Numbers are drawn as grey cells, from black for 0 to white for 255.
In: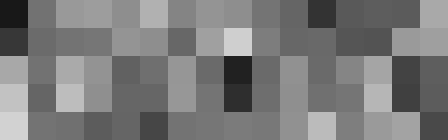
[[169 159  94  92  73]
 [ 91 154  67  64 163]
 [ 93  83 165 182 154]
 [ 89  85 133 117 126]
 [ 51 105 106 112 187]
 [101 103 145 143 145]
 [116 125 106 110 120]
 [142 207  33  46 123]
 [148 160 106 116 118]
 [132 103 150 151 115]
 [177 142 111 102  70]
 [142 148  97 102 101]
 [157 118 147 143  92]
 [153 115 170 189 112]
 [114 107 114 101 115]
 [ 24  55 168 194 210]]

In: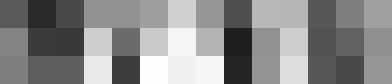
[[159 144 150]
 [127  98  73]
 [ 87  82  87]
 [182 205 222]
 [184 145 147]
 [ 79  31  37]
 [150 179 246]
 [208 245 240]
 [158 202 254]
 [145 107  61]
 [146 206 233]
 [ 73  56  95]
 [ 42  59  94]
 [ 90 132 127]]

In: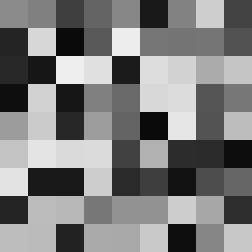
[[ 67  82 197 119 189  13 102  46 200]
 [206 117 171  85  83  43  77 167 134]
 [130 116 210 220 230  44  18 205  14]
 [ 25 118 221 216  10 177  62 146 201]
 [135 237  27 105 100  65  42 146 168]
 [100  89 224 128 157 219 205 119 170]
 [ 63  10 238  22  39 218  24 184  34]
 [128 215  22 210 203 228  25 188 186]
 [139  36  40  14 156 195 227  36 189]]

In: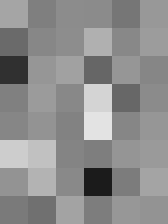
[[152 156 134 139 150 154 164 147]
 [118 136 150 103 134 149 124 151]
 [139 176 102 212 227 126  27 125]
 [140 141 161 136 130 132 137 163]
 [127 135 150 155 147 193 179 112]
 [165 106  48 128 134 205 147 122]]

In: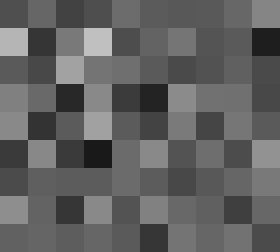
[[133  30  74  72  90 146 121 103  75]
 [103  90  96 112 118  76 102  63 114]
 [ 89  84  82 113  69 110  88  96 102]
 [ 88 117  74 139 122  83  72 104 116]
 [ 91  99  90  35  67 137  92 129  54]
 [108  77 111  59  91 107 107  83  90]
 [ 78 192 116 137 161  25  92 137 102]
 [ 66 121 162  40  91  58  92  54  93]
 [102  53  72 105  51 136  95  99 101]
 [ 79 181  90 128 137  58  75 142  97]]

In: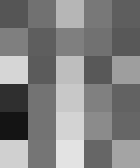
[[ 94  88 158  98 102 164]
 [120 113  88 128 139 102]
 [182 127 190 200 211 227]
 [113  94  91 115 115 117]
 [ 85 127 214  47  20 208]]

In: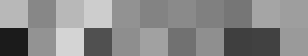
[[158 154]
 [165  65]
 [118  63]
 [128 143]
 [138 113]
 [131 161]
 [146 142]
 [205  80]
 [184 212]
 [135 147]
 [184  27]]

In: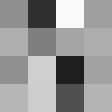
[[159 173 162 180]
 [250 165  30  79]
 [ 47 127 207 206]
 [143 175 144 182]]
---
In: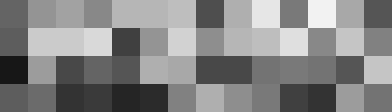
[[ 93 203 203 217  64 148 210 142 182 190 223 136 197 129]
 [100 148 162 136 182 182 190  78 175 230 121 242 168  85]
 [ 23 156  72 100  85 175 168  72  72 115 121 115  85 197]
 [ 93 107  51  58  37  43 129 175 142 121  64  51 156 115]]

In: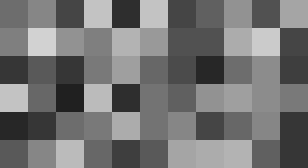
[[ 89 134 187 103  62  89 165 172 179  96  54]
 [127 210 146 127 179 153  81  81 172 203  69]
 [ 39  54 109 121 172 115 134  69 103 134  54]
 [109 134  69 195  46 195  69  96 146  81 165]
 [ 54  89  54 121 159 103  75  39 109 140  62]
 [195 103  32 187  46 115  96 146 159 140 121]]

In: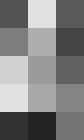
[[224 168 132]
 [ 50  36 117]
 [209 154  97]
 [ 82 224  90]
 [125 174  68]]

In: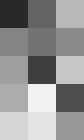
[[158  62 198]
 [ 41  99 184]
 [213 227 151]
 [132 114 138]
 [172 242  78]]

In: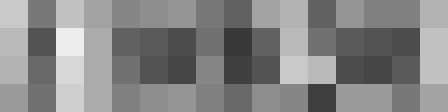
[[186  83 237 171  97  90  76 113  57  97 186 113  90  83  76 193]
 [179 105 215 171 113  83  70 134  63  83 201 186  76  70  90 193]
 [155 113 207 171 128 142 149 128 105 142 134  63 155 155 120 163]
 [201 120 193 163 134 142 149 120  97 163 179  97 149 128 128 179]]

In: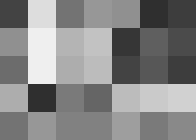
[[144 239 180 194  54  95  75]
 [108 239 173 188  67  87  61]
 [115 151 129 129 158 122 137]
 [173  47 122 101 188 202 209]
 [ 67 221 115 151 144  47  61]]

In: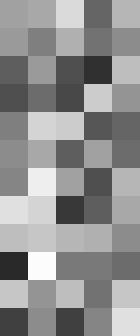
[[161 168 218 101 182]
 [127 212 204  86 101]
 [198 148 190 114 198]
 [190 198 182 176 140]
 [154 127 176 114 140]
 [133 238 161  79 182]
 [ 41 252 121 121 108]
 [140 168  94 161 108]
 [ 94 154  79  48 190]
 [ 79 108  72 204 148]
 [ 64 140  64 133 224]
 [224 212  56  94 168]]

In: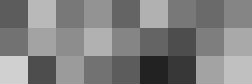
[[208  77 155 114  92  34  55 163 192]
 [114 163 141 177 133 100  77 126 169]
 [ 92 185 120 147 100 177 120 106 133]]

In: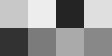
[[ 50 123 170 136]
 [200 237  36 223]]
